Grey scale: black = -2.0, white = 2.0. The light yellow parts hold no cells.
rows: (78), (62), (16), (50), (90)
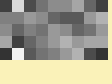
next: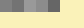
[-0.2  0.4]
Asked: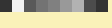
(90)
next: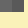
[-0.6  0.4]
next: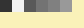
[ 0.8 -0.8]
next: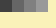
[0.8 0.4]

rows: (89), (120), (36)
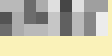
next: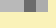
[ 1.5 -0.9]
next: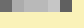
[0.9 0.1]
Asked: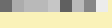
(36)

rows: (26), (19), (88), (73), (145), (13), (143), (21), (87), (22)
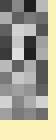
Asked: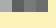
(19)
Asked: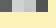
(88)
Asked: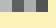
(13)
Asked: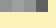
(21)
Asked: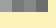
(22)

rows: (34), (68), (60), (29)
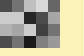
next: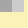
[-1.0 -0.2]
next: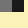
[0.0 0.4]
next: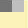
[ 1.4 -0.4]
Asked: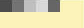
(34)

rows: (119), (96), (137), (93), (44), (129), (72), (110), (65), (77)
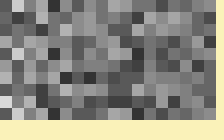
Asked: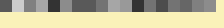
(77)
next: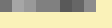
[ 0.4 -0.8]
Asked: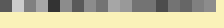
(119)
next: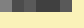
[-0.8  0.4]
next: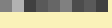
[-1.0 -0.6]
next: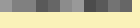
[-0.8 -0.2]
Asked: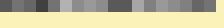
(137)

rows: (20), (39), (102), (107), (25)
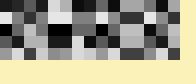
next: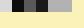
[-0.6 -1.6]
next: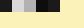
[-0.4 -1.8]

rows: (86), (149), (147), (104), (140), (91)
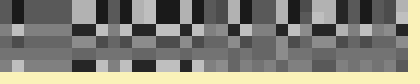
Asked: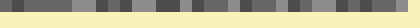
(104)
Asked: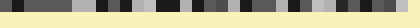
(149)
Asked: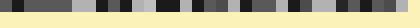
(86)

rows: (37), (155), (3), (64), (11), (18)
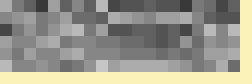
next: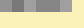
[0.7 0.1]
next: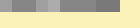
[-0.1 -0.3]
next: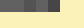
[-0.1  0.9]

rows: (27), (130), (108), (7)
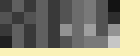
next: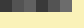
[-0.1 -0.7]
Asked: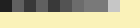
(7)
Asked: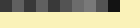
(27)
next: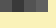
[-1.1 -0.7]
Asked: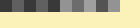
(108)

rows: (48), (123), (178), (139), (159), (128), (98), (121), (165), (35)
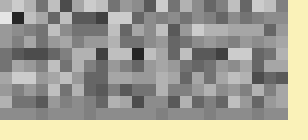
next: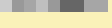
[0.4 0.4]
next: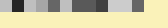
[-0.2  0.8]

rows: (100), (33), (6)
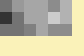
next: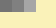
[0.2 0.2]
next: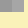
[0.6 0.2]
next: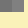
[0.6 0.2]
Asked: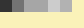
(33)

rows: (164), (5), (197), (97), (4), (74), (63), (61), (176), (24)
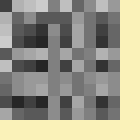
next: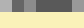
[-0.2 -0.6]
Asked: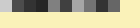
(97)
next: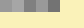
[0.0 0.6]
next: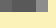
[-0.6  0.4]

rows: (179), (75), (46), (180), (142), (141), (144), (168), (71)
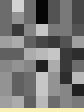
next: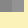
[ 0.1 -1.5]
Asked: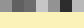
(144)
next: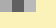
[-0.3  0.1]

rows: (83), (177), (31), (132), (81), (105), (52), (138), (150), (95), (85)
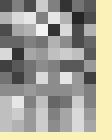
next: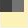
[1.4 0.2]
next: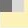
[0.2 1.6]

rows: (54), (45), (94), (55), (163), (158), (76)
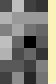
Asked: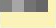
(94)
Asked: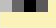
(55)

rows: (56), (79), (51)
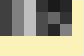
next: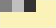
[-1.6 -1.4]
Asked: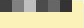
(79)

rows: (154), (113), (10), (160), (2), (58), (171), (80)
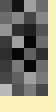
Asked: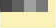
(171)
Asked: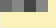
(113)
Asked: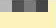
(80)

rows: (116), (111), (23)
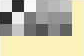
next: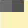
[ 0.1 -0.5]
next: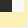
[0.7 0.9]
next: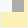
[0.9 1.1]
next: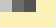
[ 0.1 -0.5]
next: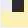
[1.9 0.7]

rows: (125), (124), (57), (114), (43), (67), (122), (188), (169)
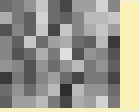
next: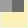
[-0.9 -0.1]
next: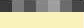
[-0.1 -0.1]
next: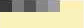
[-0.3 -0.9]
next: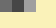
[0.5 1.3]

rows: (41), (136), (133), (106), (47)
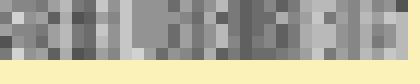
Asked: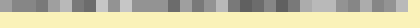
(133)
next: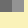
[ 0.1 -0.3]
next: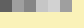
[-0.3  0.3]
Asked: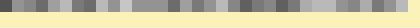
(106)

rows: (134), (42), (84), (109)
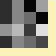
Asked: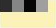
(134)
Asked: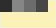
(109)
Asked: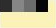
(42)
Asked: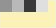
(84)

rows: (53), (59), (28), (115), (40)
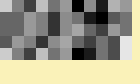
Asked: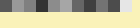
(115)
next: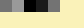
[-0.8  1.6]
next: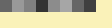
[ 0.4 -0.2]
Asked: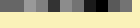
(59)
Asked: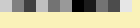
(40)
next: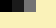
[-0.8  1.6]
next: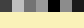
[0.8 0.4]

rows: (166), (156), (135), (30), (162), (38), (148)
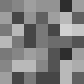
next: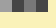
[-0.9  0.9]
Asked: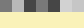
(135)
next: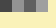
[ 0.9 -0.5]
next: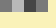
[-0.9  1.3]

